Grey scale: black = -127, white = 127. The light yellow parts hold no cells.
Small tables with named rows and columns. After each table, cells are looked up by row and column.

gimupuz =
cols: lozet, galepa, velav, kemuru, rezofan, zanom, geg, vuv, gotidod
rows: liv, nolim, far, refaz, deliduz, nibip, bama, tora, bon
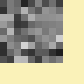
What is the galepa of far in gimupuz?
41
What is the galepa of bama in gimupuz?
13
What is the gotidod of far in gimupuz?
22
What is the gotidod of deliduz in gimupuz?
2
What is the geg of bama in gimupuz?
-1
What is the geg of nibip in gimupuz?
19
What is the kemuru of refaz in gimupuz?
-66
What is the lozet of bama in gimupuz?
-78
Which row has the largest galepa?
deliduz

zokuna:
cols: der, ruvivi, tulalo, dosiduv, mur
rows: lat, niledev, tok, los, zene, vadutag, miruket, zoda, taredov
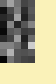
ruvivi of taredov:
-12
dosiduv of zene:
-68
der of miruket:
1
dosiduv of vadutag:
-96
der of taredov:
-121
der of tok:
-86
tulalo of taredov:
-45
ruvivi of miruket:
2
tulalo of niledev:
-3
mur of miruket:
76
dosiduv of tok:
-94
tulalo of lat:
-12
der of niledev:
-110
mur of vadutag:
-21
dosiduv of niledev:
-82
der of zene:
-118
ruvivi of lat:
34
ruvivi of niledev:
-50
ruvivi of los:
5

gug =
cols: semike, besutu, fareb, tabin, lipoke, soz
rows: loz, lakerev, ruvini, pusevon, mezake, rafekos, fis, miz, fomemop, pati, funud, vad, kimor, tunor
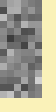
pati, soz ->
-11
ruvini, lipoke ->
-24
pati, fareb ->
-3
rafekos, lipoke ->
-2
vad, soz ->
80
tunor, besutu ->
66
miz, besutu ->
50
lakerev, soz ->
-8
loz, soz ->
-11
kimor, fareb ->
34
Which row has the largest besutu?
tunor

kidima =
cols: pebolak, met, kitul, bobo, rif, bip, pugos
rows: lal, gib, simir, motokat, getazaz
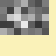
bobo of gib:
-48
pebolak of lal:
-16
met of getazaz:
11
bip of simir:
-11
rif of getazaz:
-11
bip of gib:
-18
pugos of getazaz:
-42

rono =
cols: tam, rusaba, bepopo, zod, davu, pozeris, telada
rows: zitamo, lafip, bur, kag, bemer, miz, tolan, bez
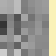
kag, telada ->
-4
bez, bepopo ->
64
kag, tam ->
-76
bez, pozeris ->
1
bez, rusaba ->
11
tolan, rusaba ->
2
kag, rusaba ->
6
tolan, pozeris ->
10
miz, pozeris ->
11
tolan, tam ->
-13
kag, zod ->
-1
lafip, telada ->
25
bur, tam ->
-36
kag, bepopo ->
-30
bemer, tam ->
-57
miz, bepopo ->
45
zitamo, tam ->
46
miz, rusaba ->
17

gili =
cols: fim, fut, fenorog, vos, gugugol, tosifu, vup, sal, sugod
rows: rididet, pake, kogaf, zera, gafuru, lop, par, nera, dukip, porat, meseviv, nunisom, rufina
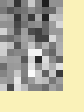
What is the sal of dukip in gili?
9
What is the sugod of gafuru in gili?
25
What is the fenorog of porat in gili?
27
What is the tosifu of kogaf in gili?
40
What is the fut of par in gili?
61
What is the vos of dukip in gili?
-39
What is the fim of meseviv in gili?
4
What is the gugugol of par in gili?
68
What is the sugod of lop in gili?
38
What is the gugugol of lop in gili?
19
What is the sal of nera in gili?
-24
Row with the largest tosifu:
nera

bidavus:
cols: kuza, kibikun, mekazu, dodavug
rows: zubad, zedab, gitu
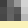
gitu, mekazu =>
-51
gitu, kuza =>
-56
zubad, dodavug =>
83
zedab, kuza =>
-53
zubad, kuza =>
-65
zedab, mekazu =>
-39
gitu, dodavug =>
55
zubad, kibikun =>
-18
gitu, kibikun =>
-27

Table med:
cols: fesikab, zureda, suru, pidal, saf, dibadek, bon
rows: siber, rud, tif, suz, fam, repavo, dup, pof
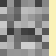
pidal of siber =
11
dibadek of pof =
6
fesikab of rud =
66
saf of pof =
36
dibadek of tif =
9
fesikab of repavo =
-50
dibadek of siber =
-61
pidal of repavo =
-24
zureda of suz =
-21
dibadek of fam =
46
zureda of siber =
22
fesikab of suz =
73
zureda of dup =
47
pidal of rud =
61
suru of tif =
-32
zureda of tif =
-4

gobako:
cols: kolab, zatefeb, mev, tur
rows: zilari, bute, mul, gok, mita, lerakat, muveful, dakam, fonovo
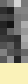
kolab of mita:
-81
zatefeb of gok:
-108
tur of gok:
45
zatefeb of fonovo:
18
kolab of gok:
-92
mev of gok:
-7
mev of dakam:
-53
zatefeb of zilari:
5
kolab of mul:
-56
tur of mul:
-2
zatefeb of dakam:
-43
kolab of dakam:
1
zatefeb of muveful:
-30
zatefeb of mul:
-62
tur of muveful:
29
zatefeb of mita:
-28
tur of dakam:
-26
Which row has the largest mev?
zilari

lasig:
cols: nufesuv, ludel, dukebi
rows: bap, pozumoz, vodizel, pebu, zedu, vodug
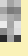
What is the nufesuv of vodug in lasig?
-87
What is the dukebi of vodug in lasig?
-62
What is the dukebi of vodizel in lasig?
31
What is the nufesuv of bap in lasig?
84
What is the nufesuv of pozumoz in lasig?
34
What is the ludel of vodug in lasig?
31
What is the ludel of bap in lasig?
36
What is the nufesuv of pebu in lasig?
108
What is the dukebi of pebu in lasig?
98
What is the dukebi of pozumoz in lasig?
3
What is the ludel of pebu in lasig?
38
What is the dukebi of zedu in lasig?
92
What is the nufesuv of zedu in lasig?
9
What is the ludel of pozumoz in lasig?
-4
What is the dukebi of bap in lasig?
59
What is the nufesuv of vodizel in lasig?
68
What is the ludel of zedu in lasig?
46

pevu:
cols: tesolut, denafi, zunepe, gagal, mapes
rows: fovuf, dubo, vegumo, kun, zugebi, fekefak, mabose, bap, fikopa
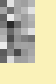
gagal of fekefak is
-1
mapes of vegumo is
52
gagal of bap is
18
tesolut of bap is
-36
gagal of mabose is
35
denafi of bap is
8
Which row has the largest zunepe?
vegumo

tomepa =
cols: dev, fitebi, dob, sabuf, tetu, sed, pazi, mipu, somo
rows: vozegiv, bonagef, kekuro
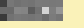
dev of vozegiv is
-63
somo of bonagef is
21
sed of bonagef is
-14
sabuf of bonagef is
4
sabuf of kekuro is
-9
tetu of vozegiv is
-12
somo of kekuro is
-10
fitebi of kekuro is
-13
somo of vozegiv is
-6

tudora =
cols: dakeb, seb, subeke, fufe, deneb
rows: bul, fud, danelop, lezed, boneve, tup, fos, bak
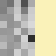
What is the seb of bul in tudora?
-13
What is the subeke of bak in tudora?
79
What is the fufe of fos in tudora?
72
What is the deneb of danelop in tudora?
79
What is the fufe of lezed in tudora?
68
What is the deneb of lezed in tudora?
88
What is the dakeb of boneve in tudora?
23
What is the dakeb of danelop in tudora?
20
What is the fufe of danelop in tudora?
44
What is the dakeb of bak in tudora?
23
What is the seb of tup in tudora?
29
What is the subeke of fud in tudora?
70
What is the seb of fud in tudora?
32
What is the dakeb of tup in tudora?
38
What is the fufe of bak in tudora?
39
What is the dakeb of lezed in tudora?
62
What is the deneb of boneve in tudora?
66
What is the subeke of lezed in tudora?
26
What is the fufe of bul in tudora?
-47

